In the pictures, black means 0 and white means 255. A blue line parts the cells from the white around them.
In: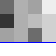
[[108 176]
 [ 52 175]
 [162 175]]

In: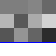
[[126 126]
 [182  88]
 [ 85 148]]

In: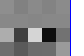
[[142 129]
 [136 136]
 [173  63]]

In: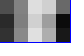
[[ 78 130]
 [ 42 127]
 [ 50 137]]

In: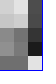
[[209 227]
 [198 206]
 [138 115]]

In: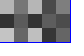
[[181 118]
 [ 50  91]
 [196 102]]

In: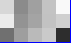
[[215 139]
 [235 147]
 [112 158]]

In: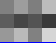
[[128 157]
 [ 93  70]
 [152 186]]

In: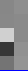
[[135 142]
 [136 138]
 [208 138]]
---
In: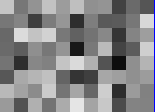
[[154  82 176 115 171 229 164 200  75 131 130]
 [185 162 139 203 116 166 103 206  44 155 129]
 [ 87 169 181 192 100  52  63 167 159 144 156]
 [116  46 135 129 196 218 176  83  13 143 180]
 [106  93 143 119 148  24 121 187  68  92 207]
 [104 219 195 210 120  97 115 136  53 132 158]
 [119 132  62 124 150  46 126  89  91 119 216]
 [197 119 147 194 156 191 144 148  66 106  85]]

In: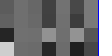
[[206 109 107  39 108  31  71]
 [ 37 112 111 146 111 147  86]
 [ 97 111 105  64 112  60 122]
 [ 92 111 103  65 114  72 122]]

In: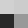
[[ 41 153]
 [209 204]]

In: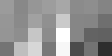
[[116 190 215 120 247  75 115  46]
 [149 142 198 140 255 134  99  97]
 [150 138 161 144 202 134 133 111]
 [155 136 150 157 167 139 142 132]]

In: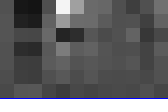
[[ 73  86  87  69  60  72  68  72  74  72  80  70]
 [ 77  63  61  80  88  76  85  76  75  76  72  81]
 [ 81  62  61  91  98  83  87  83  80  85  67  82]
 [ 81  45  42  89 124  93  98  84  78  79  67  91]
 [ 84  72  71 105  36  45  86  75  81  99  55  72]
 [ 84  33  28  97 155 108 107  91  80  81  64  98]
 [ 81  23  20  79 244 160 106 103  79  62  80 112]]

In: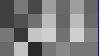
[[105 193  41 119 138 119 119]
 [119  55 197 207 113 207 133]
 [ 64  81 113 187 101 187 107]
 [ 64 121  72 158 106 158 101]]

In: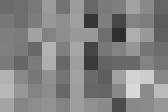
[[164 134 142 146 131 158 144 138  75 137 139 150]
 [184 151 131 140 103 158 103 101 136 216 139 187]
 [178 137 120 144 116 161 106  94 161 210 205 135]
 [122 102 123 174 104 158  59  99 104 104 131 116]
 [128 122 105 178 128 166  69 119 130 149 117 109]
 [126 124 162 130 142 153 153 110  47 174 153  95]
 [120 110 124 151 143 159  53 127  70 131 125  91]
 [107 110 121 155 115 156 103 122 127 162 138 100]]

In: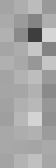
[[164 179 192 166]
 [168 167 165 169]
 [168 173 177 156]
 [159 183 212 145]
 [162 176 184 151]
 [165 166 177 138]
 [164 178 189 154]
 [176 168 151 197]
 [165 172 198 131]
 [177 138  62 212]
 [170 155 132 174]
 [164 174 188 153]]

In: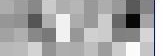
[[184 187 211 148 174 172 190 157 203 251 197]
 [162 175 136 121 241 151 208 204 128 130 213]
 [150 145  85 175 241 172 153 204 103   8 165]
 [173 157 136 202 174 182 153 173 153  89 132]]
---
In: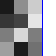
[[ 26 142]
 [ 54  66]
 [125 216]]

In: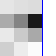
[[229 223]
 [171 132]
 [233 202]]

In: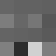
[[102  98]
 [125 103]
 [100  98]]

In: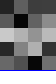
[[ 35  95]
 [ 89   6]
 [201 178]]

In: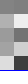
[[131 127]
 [177 238]
 [155 115]]

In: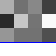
[[175 113]
 [ 41 199]
 [150 114]]
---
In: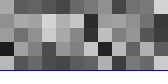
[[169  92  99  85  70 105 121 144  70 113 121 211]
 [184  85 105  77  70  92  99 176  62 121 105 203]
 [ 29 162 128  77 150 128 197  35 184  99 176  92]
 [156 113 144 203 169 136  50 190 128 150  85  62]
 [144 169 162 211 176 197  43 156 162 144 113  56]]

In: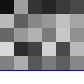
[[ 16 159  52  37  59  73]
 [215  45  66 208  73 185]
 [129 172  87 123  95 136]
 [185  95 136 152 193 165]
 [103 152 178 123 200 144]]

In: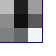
[[140  16  89]
 [188  32 156]
 [127 103 244]]

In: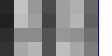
[[ 45 139 139  83 151 145 112]
 [ 39 195 151  75 159 175 104]
 [ 33 189 159  67 159 181  97]
 [ 52 167 181  83 189 167 125]]

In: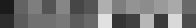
[[ 46  92 113 113 120  92 105 225  52  64 183  58 217  76]
 [ 27  99 126  84 134  70  84 175 126 147 140 154 169 105]]

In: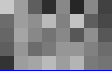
[[201 157  94  45 136  38 136  65]
 [ 94 150 108 122 150 150 129 108]
 [102 165 136 116 136  87 143  87]
 [108 157 143 186 129 194  94  72]
 [ 51 157 165 186 157 180 122 116]]

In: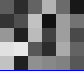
[[225 231  87  44 171  99]
 [ 93  44  99 179 107  24]
 [194  32 144 136 129  87]
 [151  32 187  66 158  73]
 [ 52  79 194  17 158 115]]

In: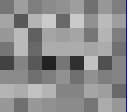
[[ 66 132  88  34 118  48 194  80 132]
 [152 186  96 165 158 165 118 180 126]
 [118 186 104 172 172 172 165 172 112]
 [139 139 112 126 145 112 145 126 132]
 [118 158 126 139 145 158 112 152 126]
 [152 112 152 145 139 139 118 172 152]
 [165  88 180 202 104 202 145 186 158]
 [180 172 194 180 132 132 165 158 104]]
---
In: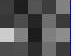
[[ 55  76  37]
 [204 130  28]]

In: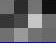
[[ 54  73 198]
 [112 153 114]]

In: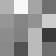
[[150 133 146]
 [141 130 187]]

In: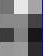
[[137 137  67]
 [ 59 130  23]]

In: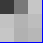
[[194 179 189]
 [198 177 183]]

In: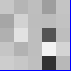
[[166 210 189]
 [176 226 190]]

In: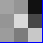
[[149 218  71]
 [156 124 200]]

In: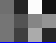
[[117  83 133]
 [117  63 171]]
